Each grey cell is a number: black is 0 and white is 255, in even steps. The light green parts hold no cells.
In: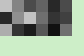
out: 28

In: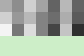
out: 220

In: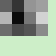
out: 85

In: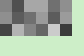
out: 132

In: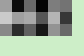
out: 96

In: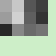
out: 106

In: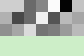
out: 219
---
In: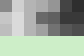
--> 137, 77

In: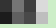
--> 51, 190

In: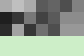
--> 171, 152

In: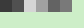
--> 58, 121

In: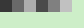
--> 55, 193

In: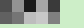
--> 78, 128

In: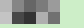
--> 184, 113
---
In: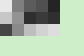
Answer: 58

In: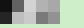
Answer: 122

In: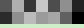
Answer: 97

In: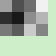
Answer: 141

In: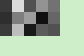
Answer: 16

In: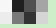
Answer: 51

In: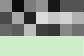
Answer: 210
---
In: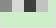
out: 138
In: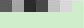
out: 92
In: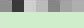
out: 143
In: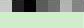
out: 201
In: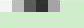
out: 244
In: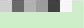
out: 207
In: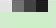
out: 228
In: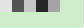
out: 227
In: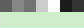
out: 94
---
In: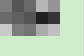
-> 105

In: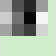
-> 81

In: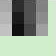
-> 46

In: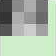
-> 138

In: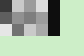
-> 156

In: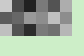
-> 122

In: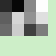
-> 7

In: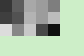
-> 168
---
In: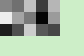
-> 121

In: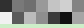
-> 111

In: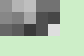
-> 168

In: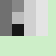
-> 208

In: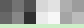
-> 81

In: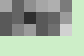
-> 47

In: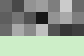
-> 82

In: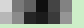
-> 97

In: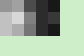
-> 128

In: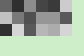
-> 80
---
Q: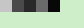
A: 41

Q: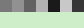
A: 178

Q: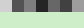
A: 37

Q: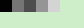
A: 77

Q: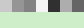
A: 244

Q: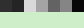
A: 164

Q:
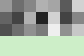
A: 34
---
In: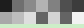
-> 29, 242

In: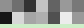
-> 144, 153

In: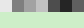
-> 232, 95

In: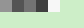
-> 148, 247

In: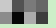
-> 201, 61

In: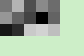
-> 118, 190

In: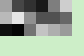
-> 163, 154
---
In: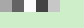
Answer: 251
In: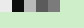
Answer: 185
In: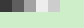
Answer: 163
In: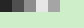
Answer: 141
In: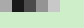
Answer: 75
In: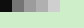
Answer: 156
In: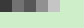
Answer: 87
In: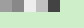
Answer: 237
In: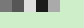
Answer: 222
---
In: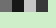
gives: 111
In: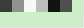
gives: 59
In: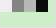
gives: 239
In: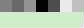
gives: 128
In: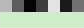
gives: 185
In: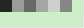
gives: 37
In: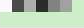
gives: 249
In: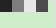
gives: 35
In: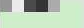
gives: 150
